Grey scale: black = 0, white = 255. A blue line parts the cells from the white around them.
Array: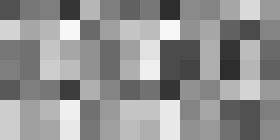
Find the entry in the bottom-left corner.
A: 204
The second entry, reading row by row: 119
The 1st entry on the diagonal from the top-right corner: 153
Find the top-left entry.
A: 81
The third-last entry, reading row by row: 113
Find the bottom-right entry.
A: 138
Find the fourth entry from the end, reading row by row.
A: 153
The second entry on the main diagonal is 166
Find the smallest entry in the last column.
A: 97
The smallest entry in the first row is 45
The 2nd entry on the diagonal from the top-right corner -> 75
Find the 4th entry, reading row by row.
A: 53

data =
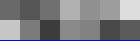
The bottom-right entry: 91
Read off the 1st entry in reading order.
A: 105
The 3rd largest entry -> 176
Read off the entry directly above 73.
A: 157

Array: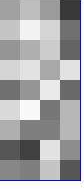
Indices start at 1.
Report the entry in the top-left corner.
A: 161
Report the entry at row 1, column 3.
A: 155
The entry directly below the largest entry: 127
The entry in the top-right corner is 57
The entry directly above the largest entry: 149
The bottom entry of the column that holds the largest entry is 127
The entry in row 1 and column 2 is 189
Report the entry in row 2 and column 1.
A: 197
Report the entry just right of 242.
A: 212

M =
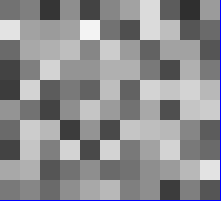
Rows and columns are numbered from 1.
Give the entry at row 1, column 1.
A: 114
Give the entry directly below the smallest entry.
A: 85
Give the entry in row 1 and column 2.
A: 127
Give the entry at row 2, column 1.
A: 227
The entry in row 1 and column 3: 53
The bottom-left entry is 121
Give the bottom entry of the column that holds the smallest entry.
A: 127
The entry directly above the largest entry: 67
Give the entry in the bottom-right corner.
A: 85
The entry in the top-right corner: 155
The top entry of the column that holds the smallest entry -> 47
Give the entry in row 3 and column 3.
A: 176
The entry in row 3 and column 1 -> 106
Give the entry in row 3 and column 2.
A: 168
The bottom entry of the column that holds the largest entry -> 168
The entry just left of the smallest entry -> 92
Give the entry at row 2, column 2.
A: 162
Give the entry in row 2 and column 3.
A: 155

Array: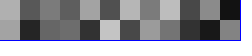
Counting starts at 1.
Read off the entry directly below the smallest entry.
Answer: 131
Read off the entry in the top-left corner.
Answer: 176
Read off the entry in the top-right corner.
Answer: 18
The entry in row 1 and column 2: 88

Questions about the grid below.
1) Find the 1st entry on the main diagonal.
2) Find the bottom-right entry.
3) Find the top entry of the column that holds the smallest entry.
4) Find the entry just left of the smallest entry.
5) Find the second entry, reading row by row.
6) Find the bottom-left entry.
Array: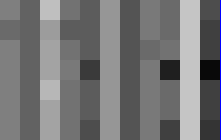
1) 127
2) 52
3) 77
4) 197
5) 98
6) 127

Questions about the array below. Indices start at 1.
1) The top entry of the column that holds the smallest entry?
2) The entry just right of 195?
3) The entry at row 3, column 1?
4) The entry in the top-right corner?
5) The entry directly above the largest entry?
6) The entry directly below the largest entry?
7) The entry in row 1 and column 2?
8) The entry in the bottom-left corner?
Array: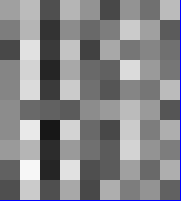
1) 79
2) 65
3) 72
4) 187
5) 181
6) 203
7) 187
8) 79
